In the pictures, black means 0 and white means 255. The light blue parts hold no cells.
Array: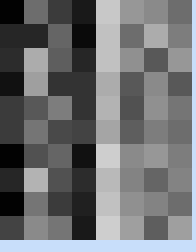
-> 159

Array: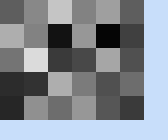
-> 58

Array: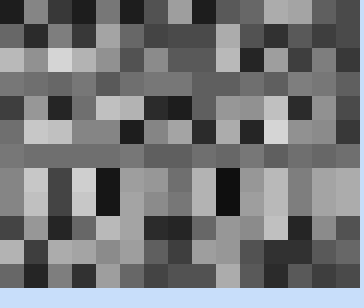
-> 74

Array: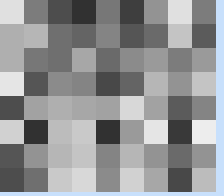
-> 188

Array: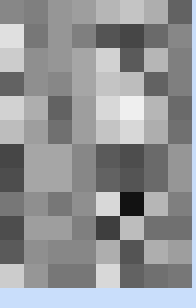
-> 119

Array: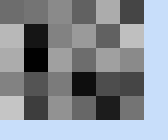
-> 116

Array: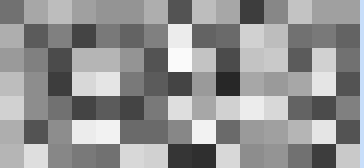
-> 201

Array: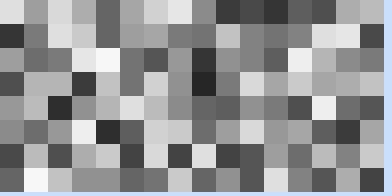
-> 66

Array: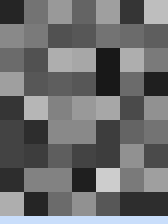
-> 45
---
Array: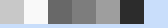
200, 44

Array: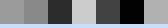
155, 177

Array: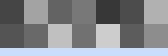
69, 141

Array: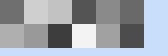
111, 76

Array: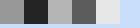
152, 231

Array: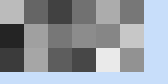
187, 146

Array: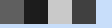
95, 64

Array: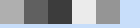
175, 149
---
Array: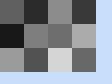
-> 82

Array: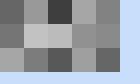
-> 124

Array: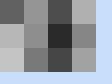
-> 121

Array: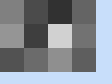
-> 107

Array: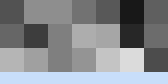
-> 160

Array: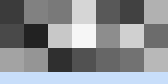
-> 149

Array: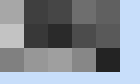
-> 151

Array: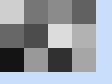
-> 153

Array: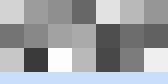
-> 58
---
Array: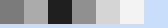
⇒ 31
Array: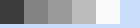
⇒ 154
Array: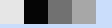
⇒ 113
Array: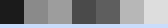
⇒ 158
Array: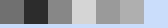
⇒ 135
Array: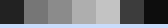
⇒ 140
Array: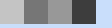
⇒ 152
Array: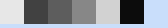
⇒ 93
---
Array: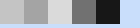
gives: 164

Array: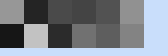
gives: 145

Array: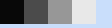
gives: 75

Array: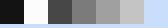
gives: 160

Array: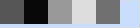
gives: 112

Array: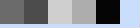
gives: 107

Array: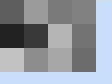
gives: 167

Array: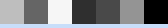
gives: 148
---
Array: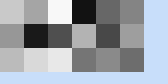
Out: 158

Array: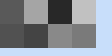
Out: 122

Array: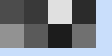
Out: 111

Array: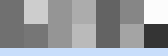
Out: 53

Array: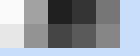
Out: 134

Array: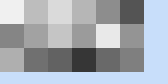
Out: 148

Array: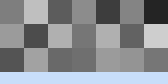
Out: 206

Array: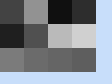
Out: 208

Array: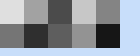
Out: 22
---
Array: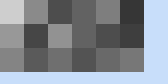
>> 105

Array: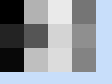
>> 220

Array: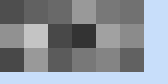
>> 132

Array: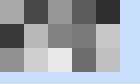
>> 109

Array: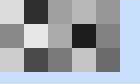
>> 197

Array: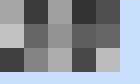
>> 72
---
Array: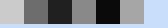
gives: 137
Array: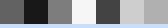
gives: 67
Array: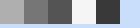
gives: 84
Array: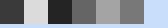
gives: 101
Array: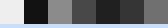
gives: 32
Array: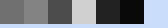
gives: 208
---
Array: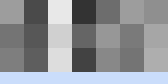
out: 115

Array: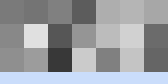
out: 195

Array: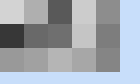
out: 167

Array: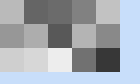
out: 113

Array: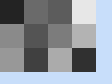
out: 171

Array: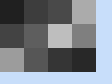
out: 53
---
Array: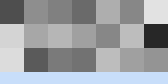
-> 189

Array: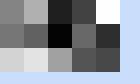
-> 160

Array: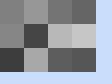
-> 168

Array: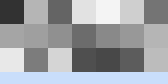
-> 72

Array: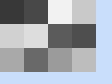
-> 105

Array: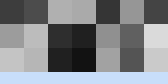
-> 162

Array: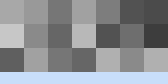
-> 176

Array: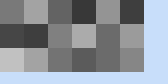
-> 91

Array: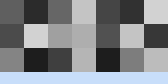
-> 29
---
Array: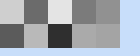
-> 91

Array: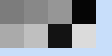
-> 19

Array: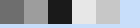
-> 110

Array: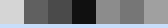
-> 74

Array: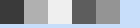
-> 93

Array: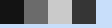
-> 53

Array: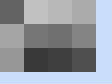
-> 63
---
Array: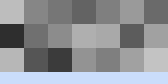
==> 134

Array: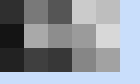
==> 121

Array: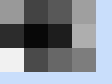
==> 67

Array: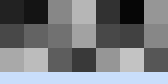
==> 20

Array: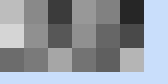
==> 137

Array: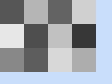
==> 181
